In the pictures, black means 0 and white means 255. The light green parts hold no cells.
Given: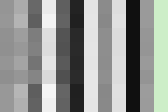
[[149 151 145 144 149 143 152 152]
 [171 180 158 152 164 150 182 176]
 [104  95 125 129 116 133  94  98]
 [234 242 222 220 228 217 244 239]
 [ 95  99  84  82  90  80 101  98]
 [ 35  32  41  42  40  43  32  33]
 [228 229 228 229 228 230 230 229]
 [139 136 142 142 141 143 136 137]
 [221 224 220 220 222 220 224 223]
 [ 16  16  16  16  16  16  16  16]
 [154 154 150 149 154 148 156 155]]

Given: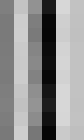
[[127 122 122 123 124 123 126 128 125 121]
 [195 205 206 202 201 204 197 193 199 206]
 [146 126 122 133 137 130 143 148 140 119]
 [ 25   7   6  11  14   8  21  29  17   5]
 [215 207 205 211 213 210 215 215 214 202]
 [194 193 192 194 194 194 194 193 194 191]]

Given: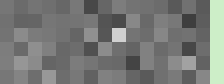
[[118 113 115 125 126 119]
 [107 100 139 106 150 132]
 [116 101 123 143 139 110]
 [111 118 120 128 101 152]
 [103 115 114 104 105 109]
 [120 116 101 109 124 120]
 [ 72 120 144  80 117  97]
 [102  84  86 140 107 129]
 [125  75 208 111 105 124]
 [115 136 116 100  68 101]
 [113 105 109 129 129  90]
 [108 127 135 107 113 112]
 [ 89 120 111 116 140 122]
 [113  62 114  71 162  93]
 [ 90  93  99 109  98 135]]

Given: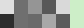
[[223  45]
 [111 111]
 [149 106]
 [ 88 168]
 [217  91]]

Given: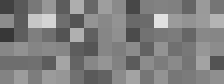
[[ 65 140  55 135 110 131]
 [ 89  92  94 146 110 156]
 [120 199 127 133 112 125]
 [151 212 111 138  93 155]
 [ 92 110  83 134 165 150]
 [174  84 176  93 100 113]
 [103 148  96  85 135  90]
 [158 136 134 134 149  98]
 [138 147 144 126 130 139]
 [ 71 105  75 140  91 163]
 [127 107 114  98 140 118]
 [130 225 120 147 124 147]
 [128 155 124 112 138 119]
 [101 147 102 120 117 123]
 [154 155 136 151 163 132]
 [117 180 134 140  83 143]]

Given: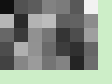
[[ 16 182 103  77  66]
 [ 82  42  59 176 134]
 [ 92 179 145 146 155]
 [130 188 118 106 116]
 [123  95  52  61 131]
 [ 88  98  77  48  36]
 [242 140 159 102 108]]

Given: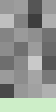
[[152 191 132 141 110 155  73]
 [157 130 154 112 137 141 151]
 [ 85  61 143 156 201 165 161]
 [154 175 114 106  86 121 176]]

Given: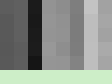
[[ 93  89  89  88  89]
 [ 96  96  96  93  94]
 [ 27  25  27  28  21]
 [147 149 148 152 149]
 [141 145 146 142 148]
 [126 124 124 125 131]
 [195 189 189 190 190]
 [162 166 162 170 165]]
